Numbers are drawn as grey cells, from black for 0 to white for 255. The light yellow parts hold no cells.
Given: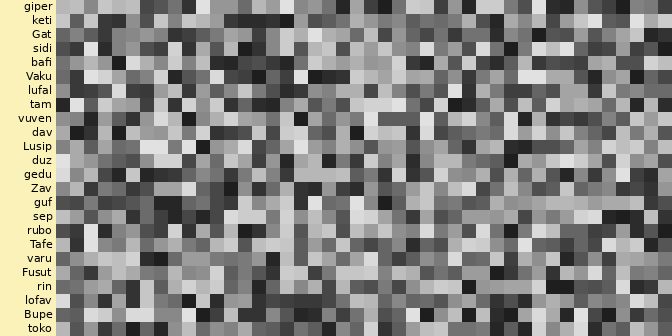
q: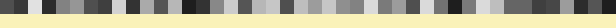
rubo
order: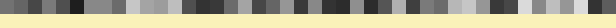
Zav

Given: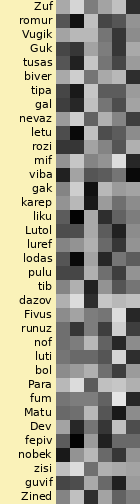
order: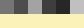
gal
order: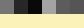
lodas
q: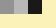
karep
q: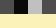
letu
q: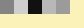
gak

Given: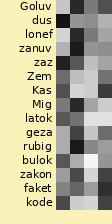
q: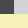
zakon
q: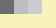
Zem
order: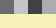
geza
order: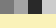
Mig
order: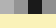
zanuv

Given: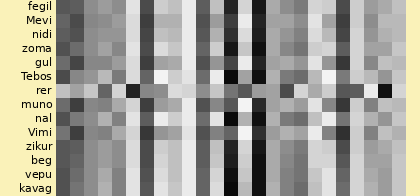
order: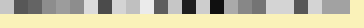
beg
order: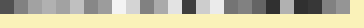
Vimi

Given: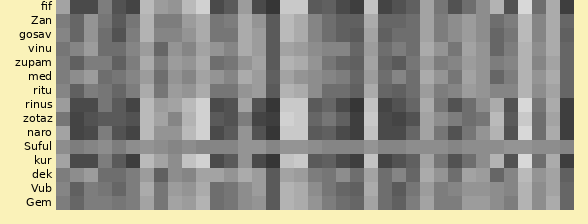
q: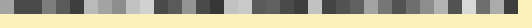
kur
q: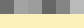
dek

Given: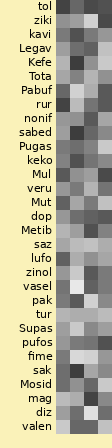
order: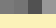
pufos
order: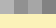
Tota
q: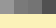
pufos
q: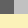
Legav
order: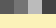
rur
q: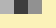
Kefe

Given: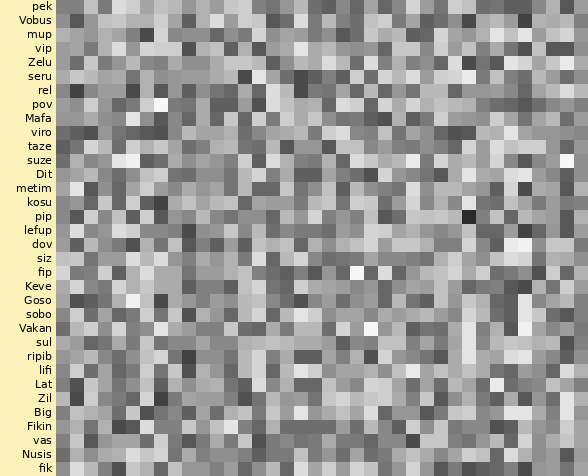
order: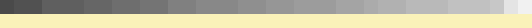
Goso
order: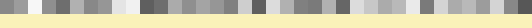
suze
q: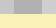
Vobus
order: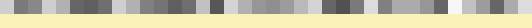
pov
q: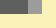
pov

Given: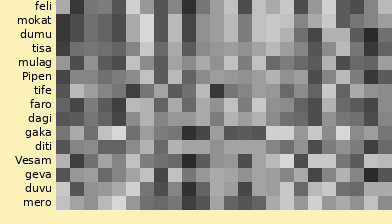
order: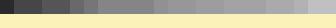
geva
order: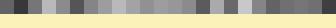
tisa

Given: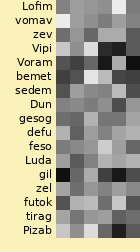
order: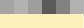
Luda
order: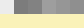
Lofim
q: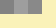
zel
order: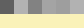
defu
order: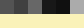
Voram
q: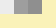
vomav

